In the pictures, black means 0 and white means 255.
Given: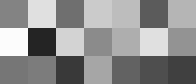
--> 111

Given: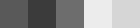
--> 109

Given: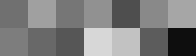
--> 118

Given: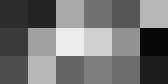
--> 169

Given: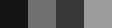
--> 56

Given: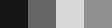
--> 216

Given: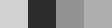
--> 146

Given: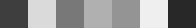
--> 120
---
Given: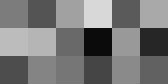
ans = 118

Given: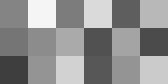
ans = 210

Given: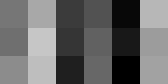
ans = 31

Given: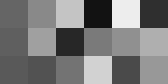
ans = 115

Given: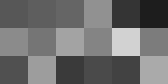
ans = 58

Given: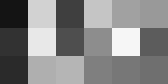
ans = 181

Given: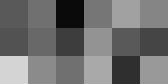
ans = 112
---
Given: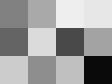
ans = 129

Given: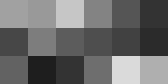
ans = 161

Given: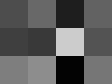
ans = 77

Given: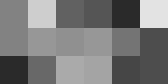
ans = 130

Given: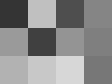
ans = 52

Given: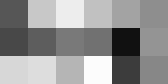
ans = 86

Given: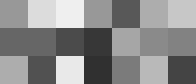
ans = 152
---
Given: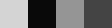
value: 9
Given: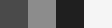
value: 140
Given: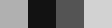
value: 18
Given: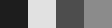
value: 225
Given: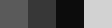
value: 55
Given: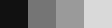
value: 117
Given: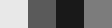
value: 90
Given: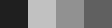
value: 193
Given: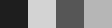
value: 211
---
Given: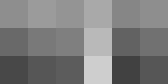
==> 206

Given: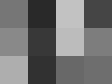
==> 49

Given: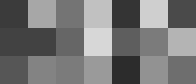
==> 44

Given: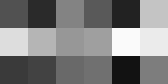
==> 112

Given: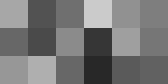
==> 40

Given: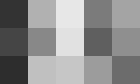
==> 198

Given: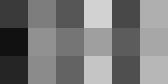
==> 197

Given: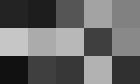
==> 55

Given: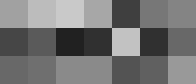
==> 83

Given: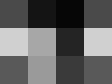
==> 154
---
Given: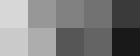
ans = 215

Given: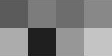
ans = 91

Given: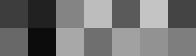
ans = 61

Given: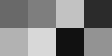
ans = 105

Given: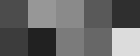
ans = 76

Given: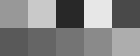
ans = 152

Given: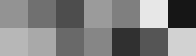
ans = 147
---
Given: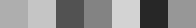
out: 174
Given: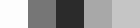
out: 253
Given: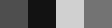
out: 78
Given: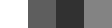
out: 255
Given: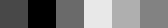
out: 72
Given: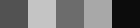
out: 82
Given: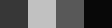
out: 55
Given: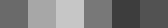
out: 106
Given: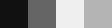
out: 17
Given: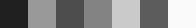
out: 32
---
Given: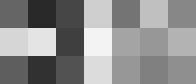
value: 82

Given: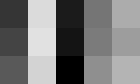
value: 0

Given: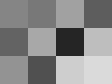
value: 206

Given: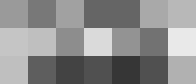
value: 67

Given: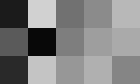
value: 151

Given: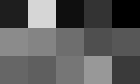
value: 118

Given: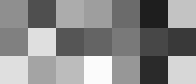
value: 188
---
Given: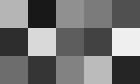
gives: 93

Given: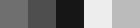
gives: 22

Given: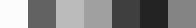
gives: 160

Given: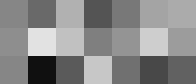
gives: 127

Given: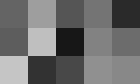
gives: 23

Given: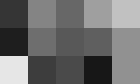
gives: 88

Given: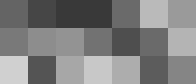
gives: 114
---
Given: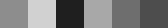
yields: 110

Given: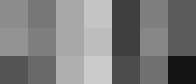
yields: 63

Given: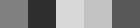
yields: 87

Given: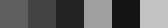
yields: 20

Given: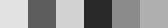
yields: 139

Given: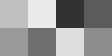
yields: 153

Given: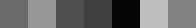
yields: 5

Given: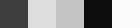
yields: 252

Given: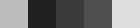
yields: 222

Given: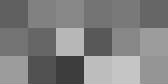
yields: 121
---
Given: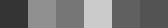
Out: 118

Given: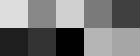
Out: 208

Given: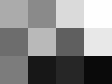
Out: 218

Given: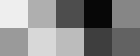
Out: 77

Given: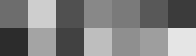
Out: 80

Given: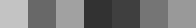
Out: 161

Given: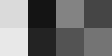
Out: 131

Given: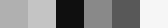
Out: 15

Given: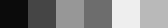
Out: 151

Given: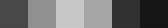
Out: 199
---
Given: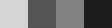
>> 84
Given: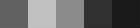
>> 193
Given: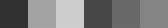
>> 163
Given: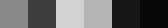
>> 61
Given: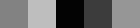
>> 190
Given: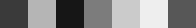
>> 181
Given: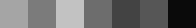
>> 123
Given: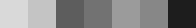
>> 196
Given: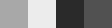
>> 236
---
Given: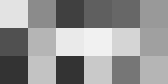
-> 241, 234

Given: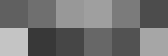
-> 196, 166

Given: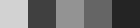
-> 210, 147

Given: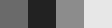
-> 231, 140

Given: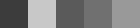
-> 200, 153

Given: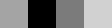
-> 209, 164

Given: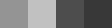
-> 193, 148
